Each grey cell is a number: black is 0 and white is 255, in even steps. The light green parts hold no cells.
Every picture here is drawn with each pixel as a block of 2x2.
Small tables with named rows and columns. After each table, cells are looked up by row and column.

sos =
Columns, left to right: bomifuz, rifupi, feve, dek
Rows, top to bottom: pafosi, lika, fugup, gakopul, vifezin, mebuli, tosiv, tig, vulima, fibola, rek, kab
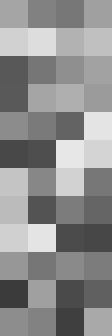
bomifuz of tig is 187
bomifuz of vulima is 208
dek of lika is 192
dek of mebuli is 212
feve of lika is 178
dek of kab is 169
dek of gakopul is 155
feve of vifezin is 99
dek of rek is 96
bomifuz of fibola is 151
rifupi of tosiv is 135
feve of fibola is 138
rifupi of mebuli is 78
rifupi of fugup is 118
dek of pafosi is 160
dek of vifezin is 228
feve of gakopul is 175
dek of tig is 101
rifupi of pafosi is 129
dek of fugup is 162

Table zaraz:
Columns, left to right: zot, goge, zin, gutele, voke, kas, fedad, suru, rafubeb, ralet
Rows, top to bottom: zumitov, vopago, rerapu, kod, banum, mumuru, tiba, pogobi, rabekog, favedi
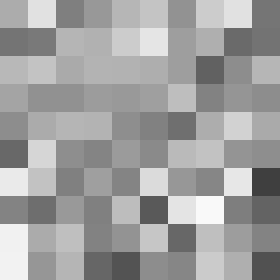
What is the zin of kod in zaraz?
145
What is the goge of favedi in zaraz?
150
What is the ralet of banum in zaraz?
170
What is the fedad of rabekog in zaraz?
103
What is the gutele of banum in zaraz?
179
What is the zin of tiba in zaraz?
128
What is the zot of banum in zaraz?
141
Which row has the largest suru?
pogobi

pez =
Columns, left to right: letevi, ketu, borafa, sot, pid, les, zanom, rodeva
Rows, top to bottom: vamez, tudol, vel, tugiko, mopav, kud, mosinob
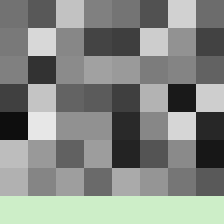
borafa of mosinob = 158
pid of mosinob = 170
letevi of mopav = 14
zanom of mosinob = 118
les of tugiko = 179
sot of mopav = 145
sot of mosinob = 106
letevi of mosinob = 177
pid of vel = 154
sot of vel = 161
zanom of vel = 132
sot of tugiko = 91
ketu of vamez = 88
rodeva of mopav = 39
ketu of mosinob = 133
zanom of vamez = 209
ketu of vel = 50
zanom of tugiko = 25

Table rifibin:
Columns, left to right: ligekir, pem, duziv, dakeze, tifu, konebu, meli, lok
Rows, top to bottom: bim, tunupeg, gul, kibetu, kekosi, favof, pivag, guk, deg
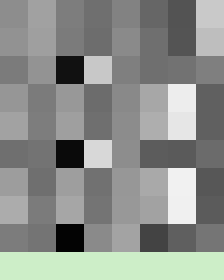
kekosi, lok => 96
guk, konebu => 162
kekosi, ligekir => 162
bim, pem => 161
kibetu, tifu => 137
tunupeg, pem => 159
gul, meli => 114

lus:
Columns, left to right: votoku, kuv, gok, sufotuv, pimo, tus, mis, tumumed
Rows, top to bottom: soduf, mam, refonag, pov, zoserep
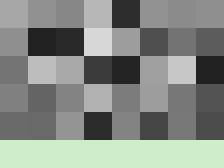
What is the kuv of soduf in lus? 145
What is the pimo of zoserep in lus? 131
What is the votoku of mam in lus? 143
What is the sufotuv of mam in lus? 215
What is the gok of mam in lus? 41
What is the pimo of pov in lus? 124
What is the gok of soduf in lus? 135
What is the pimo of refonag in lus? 36
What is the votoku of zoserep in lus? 106
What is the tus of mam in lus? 79
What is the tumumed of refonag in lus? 33
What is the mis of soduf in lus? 139
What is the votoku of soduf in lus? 167
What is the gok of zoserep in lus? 148
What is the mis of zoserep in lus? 120
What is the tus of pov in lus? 157
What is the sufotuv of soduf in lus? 183
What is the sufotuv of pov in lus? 177

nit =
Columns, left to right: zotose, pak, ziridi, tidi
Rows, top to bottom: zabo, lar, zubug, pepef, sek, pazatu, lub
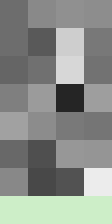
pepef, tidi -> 158
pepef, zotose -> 127
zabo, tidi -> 141
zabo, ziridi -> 144
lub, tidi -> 236
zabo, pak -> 137
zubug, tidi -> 114
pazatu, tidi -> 149
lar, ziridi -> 206
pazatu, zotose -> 104
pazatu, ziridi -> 151
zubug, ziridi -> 215
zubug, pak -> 112
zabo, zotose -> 109
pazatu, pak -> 79
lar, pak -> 89
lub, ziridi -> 82
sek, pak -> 140
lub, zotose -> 136
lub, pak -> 72
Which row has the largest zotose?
sek

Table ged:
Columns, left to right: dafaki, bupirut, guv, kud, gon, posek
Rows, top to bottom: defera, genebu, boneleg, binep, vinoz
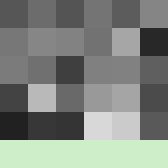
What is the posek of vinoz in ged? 89
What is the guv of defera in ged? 84
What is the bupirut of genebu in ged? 134
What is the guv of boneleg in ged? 63
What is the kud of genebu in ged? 114
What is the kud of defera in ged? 116
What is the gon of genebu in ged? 166
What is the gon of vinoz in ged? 203
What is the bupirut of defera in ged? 108
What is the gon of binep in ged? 165
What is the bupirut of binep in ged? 185
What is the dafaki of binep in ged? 67
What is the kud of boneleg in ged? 128
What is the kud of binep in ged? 153
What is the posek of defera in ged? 133
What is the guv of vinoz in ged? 52
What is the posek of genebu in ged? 40
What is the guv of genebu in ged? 130
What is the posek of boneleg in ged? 95
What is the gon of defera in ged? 92
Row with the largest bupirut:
binep

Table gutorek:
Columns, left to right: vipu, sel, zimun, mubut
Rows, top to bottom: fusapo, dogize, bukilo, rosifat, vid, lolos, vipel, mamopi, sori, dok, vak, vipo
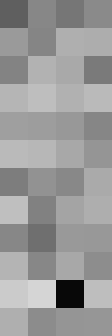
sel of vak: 213
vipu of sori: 135
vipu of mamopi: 191
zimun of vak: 8
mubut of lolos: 149
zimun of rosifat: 177
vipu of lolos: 186
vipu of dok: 180
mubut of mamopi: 174
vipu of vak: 203
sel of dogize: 133
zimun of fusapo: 118
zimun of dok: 168
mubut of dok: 141
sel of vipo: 140
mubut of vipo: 150
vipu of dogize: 154

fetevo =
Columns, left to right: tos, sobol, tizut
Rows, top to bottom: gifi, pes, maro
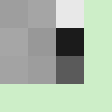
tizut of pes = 27
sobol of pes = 152
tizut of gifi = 232
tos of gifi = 158
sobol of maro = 157
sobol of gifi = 165
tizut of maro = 90
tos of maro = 163
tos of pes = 166
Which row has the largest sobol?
gifi

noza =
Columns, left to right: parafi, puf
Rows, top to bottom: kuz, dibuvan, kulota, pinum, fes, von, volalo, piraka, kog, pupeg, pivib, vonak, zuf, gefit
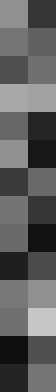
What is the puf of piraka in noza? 53
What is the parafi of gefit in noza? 35
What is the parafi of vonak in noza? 112
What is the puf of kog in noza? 17
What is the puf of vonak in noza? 199
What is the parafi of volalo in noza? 58
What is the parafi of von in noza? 145
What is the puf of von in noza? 23
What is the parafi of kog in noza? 105
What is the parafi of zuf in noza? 15
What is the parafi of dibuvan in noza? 117
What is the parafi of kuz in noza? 144
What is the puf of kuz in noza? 54
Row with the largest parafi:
pinum

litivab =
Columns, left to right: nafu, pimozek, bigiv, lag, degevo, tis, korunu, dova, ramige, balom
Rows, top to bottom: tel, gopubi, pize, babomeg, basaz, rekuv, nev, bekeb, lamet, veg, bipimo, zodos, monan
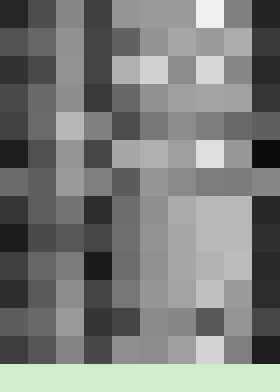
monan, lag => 72
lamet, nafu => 29
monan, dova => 211
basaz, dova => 126
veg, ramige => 188
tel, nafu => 38
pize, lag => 68
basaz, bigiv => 183
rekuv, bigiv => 149
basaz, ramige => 104
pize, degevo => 176
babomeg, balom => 54
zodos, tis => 138
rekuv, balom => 13
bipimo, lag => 69
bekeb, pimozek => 95
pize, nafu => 50
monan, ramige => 128
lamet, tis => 147

